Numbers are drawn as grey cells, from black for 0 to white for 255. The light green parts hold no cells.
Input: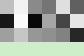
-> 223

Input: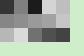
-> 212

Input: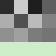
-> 30

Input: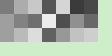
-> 59

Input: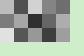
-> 132

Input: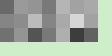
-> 162

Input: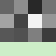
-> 40

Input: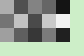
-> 102
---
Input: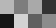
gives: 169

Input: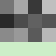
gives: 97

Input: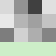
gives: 160

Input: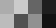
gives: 101

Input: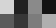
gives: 138

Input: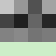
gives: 101

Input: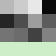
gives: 157

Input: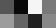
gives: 245
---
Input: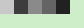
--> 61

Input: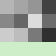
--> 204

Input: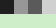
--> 31

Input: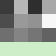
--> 111

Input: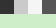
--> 50

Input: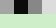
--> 164

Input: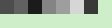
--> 132

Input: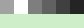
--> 126

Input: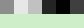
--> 193
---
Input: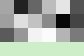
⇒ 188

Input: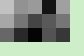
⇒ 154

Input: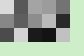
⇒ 164

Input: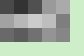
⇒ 80

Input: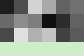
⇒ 169

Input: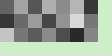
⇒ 139

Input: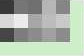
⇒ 111

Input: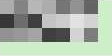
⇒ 117

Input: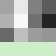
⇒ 233

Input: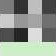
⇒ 50
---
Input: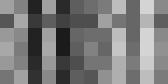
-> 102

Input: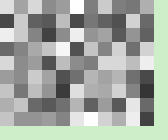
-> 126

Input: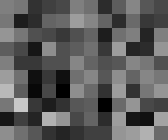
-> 134

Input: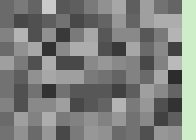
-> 159

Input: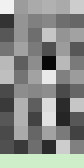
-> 177

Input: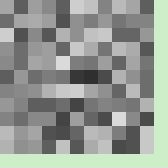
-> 186

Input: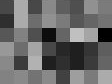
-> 79

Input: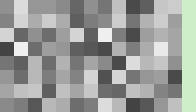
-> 95

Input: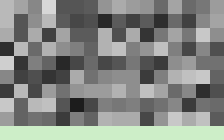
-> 106
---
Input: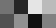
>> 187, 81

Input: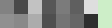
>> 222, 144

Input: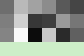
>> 69, 132

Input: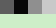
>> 201, 93

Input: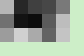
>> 121, 156

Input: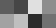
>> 141, 162

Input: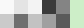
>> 132, 202
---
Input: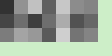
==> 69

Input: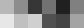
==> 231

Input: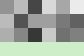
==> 187

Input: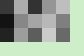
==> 19

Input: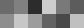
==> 142

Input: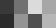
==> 43
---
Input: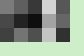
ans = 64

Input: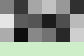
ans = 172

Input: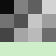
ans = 68

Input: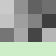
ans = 117

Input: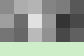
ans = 117

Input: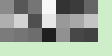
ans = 123

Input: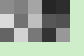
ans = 100
